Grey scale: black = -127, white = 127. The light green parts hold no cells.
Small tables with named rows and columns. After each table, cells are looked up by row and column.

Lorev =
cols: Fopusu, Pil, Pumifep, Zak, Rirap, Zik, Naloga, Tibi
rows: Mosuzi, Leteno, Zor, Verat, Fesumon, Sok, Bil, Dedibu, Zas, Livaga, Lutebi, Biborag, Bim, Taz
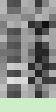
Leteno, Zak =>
32
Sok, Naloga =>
43
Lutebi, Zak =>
35
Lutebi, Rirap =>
25
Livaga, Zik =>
-20
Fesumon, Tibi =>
37
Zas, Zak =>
25
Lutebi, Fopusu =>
24
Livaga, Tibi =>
-63
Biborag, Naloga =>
-69
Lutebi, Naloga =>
-35
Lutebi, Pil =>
-48
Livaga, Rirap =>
-82
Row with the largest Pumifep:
Biborag

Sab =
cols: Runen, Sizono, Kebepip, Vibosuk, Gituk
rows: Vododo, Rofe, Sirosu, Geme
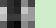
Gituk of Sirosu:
28
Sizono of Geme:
-104
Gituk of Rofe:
26
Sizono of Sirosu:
-69
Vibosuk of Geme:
11
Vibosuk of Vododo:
9
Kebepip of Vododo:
-97
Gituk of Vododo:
-60
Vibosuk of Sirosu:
32
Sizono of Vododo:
-81
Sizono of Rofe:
-80
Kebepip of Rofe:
-90
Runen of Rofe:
75
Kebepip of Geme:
-118
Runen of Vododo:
-55
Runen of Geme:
-32
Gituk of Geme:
-24
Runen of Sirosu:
60

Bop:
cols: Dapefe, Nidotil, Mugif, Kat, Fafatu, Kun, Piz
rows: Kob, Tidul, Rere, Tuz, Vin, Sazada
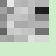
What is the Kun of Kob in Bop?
51
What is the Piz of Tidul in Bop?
-98
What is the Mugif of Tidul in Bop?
73
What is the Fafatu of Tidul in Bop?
57
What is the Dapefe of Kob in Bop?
-2
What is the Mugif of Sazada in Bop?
56
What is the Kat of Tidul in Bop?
80
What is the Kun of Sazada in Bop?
87
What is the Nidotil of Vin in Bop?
73
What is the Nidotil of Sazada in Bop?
36
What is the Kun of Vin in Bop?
-13
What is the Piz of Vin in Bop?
-13
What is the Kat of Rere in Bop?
62
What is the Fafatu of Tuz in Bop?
49
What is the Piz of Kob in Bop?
52
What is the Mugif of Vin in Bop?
77
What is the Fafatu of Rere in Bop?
47
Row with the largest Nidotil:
Kob

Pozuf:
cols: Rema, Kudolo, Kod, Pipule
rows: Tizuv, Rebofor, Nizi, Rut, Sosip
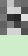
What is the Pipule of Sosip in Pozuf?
-47
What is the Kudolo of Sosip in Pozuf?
83
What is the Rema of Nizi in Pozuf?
-8
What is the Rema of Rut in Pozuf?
-30
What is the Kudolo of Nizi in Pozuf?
-80
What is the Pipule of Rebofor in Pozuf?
-48
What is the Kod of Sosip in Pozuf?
83
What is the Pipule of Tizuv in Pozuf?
-21
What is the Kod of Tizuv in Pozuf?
-15
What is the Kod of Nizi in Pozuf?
-91
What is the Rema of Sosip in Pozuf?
-19
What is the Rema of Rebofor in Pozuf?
-23
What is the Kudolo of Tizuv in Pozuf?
67
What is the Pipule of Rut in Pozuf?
-31
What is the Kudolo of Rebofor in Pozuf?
83
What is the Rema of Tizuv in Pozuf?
-9
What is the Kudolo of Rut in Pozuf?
0
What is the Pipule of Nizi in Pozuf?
95
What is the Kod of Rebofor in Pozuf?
79

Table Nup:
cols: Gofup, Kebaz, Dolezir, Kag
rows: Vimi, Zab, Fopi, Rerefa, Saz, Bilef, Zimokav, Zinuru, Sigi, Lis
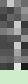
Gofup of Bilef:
-54
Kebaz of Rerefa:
-53
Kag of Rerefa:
-70
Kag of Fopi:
-1
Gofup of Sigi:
-25
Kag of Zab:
20
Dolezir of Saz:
50
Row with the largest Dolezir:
Lis

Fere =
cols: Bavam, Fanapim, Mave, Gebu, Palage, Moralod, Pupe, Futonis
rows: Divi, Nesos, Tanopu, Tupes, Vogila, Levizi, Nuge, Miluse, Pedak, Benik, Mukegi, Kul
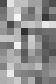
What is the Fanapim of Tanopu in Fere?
55
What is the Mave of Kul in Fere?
74
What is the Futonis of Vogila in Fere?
-16
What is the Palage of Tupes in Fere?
71
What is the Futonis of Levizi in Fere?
-19
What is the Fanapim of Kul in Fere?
52
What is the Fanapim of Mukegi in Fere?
107
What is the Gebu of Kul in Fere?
10
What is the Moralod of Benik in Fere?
60
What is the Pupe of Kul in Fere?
-2
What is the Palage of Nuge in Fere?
67

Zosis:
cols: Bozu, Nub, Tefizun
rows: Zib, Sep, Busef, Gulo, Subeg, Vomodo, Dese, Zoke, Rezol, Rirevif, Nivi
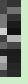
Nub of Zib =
-76
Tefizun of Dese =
-57
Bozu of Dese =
-26
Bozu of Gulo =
-6
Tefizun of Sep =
-14
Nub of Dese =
-57
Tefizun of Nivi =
-86
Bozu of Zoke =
-96
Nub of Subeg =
-109
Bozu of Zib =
-57
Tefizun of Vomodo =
53
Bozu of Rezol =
47
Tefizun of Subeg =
-109
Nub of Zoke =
-99
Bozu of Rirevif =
19
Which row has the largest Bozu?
Subeg

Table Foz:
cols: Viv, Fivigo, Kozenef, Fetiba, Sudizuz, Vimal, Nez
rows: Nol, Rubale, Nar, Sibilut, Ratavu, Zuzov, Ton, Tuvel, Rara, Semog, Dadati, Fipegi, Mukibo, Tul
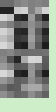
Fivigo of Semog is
6
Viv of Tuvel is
0
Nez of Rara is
-35
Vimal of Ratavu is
-38
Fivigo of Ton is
66
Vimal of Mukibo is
40
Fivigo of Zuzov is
41
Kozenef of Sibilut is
-30
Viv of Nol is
-18
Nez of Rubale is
82
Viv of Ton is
87
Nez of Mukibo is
-2
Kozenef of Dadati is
-86
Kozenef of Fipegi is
-33
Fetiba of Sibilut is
-21
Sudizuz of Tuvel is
-17
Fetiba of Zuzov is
-64

